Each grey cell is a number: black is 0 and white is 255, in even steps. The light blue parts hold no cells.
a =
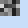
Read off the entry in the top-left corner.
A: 128
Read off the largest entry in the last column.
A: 187
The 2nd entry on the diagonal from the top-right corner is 84
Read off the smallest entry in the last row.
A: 29
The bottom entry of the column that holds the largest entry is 128
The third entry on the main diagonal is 143

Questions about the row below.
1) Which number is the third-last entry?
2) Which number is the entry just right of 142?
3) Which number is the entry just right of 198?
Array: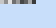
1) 97
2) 225
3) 142

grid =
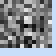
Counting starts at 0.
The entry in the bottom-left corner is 76
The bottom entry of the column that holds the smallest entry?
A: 63
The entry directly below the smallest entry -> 163
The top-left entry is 178
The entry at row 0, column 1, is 63
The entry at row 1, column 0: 63
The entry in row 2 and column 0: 117
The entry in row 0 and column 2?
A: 178
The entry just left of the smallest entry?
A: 34
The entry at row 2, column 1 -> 163
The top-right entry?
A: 76
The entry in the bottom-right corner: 47
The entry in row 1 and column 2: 191
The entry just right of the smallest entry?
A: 63

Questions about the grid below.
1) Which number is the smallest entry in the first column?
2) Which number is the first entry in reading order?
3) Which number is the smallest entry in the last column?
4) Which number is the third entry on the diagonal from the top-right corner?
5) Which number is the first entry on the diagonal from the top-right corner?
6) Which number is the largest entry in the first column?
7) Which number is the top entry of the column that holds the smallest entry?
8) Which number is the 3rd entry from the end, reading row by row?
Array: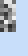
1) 55
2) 124
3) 94
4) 154
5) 109
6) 196
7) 227
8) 183

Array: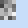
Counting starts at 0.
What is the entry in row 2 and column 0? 183
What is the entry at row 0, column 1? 124
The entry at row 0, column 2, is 154
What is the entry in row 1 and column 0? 66
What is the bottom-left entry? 109
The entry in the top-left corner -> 94

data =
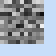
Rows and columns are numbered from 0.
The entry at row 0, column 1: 200
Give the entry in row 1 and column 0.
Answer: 158
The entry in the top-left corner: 145
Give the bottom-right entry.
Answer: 172
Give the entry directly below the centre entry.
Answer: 42
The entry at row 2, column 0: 185
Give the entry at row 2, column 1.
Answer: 172
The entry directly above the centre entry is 129
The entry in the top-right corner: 200
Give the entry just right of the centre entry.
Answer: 185
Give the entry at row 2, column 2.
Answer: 172
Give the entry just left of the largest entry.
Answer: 73
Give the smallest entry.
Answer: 15
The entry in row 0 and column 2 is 214
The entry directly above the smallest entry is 172
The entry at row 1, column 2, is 88
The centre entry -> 88

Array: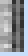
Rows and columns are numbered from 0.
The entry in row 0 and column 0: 192
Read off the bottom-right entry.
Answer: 77
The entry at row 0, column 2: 179
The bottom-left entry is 179
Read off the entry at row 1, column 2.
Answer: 137
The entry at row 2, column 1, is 179
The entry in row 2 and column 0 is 163
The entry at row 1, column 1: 163
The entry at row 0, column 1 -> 192
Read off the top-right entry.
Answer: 47
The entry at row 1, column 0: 163

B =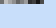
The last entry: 75
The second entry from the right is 22
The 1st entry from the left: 113

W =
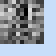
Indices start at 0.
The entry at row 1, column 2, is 136
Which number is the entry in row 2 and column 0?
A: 179
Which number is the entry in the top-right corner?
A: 62
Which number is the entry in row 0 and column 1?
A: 62
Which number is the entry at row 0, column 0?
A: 107
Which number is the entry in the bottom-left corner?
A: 93
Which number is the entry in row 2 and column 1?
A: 93
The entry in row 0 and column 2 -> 149
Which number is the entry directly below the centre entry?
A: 31
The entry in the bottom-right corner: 62
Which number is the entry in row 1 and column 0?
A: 179
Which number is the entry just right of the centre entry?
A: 93
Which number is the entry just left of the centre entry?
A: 107
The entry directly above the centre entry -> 15

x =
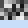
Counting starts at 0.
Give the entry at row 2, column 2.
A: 117
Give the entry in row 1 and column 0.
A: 75
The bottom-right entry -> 131
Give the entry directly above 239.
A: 212
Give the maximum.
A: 239
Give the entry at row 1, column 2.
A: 226
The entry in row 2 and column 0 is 131
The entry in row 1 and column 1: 226
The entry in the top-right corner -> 89
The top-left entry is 75
